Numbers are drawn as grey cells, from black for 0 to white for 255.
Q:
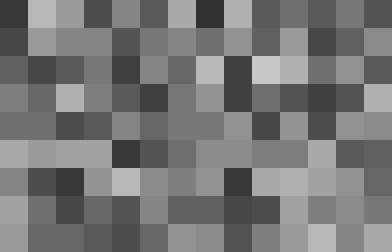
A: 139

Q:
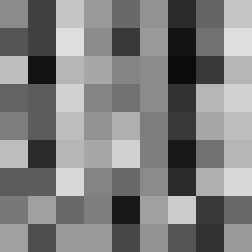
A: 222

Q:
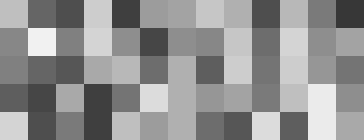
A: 163

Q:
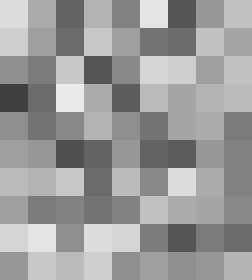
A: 165

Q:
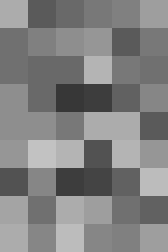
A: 120

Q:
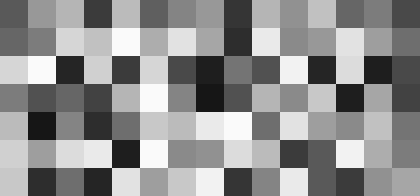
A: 110

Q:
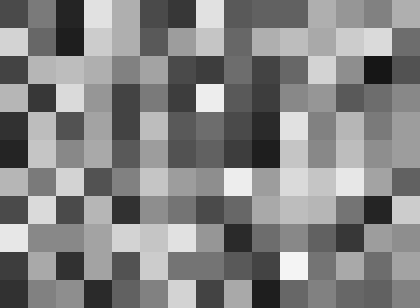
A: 109

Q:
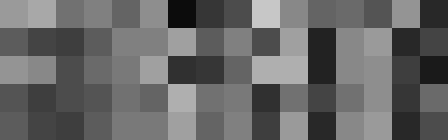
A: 68

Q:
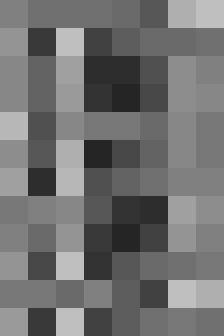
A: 112
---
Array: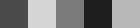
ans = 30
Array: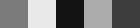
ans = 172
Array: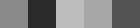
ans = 167
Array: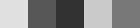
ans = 202
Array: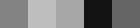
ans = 19
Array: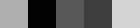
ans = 62
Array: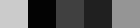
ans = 32
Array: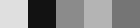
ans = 180
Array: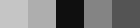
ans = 132
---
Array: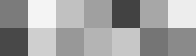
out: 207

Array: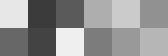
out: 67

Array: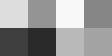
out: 42

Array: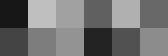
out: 125

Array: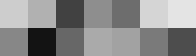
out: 19

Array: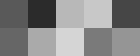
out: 170

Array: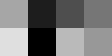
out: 0

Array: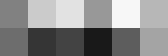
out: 53

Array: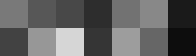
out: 151

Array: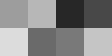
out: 106
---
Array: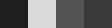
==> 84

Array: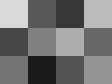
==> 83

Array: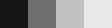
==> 193

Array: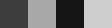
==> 20

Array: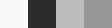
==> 188

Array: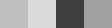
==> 62
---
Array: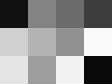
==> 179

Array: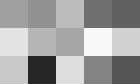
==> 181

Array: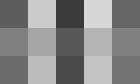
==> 166

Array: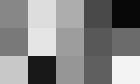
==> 229

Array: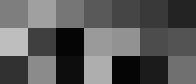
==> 63

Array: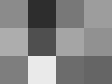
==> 79
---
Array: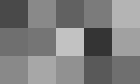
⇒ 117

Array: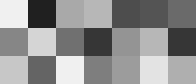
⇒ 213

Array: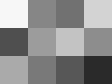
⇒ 156

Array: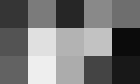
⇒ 224

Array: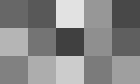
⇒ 116

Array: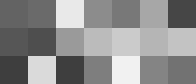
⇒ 78
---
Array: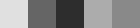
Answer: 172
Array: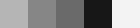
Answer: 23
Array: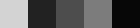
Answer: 124
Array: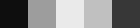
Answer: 192
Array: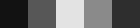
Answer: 138
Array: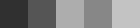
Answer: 135
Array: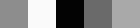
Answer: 106
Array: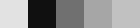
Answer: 166
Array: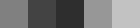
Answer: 151
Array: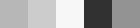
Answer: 49
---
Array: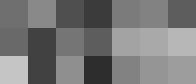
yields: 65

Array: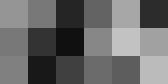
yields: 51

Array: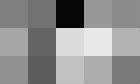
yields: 100

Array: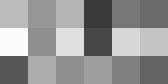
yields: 142

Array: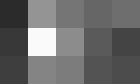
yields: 250

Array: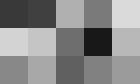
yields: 197

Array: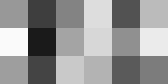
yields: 26

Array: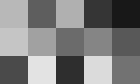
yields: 161

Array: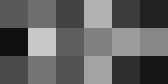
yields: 199

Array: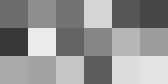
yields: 235
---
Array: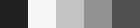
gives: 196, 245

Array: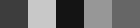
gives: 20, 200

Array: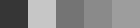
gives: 116, 198

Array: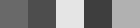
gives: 229, 229

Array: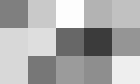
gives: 103, 253

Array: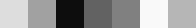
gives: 98, 249

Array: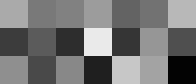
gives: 234, 234

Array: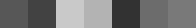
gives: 179, 201

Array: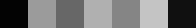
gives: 176, 196

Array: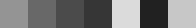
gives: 54, 219
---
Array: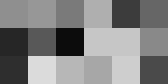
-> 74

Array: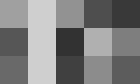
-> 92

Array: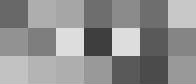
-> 153

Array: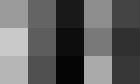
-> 55

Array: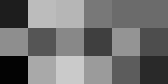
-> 41

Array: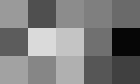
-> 64

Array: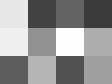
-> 159

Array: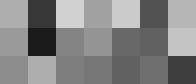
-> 62

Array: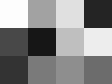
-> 108

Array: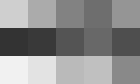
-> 137
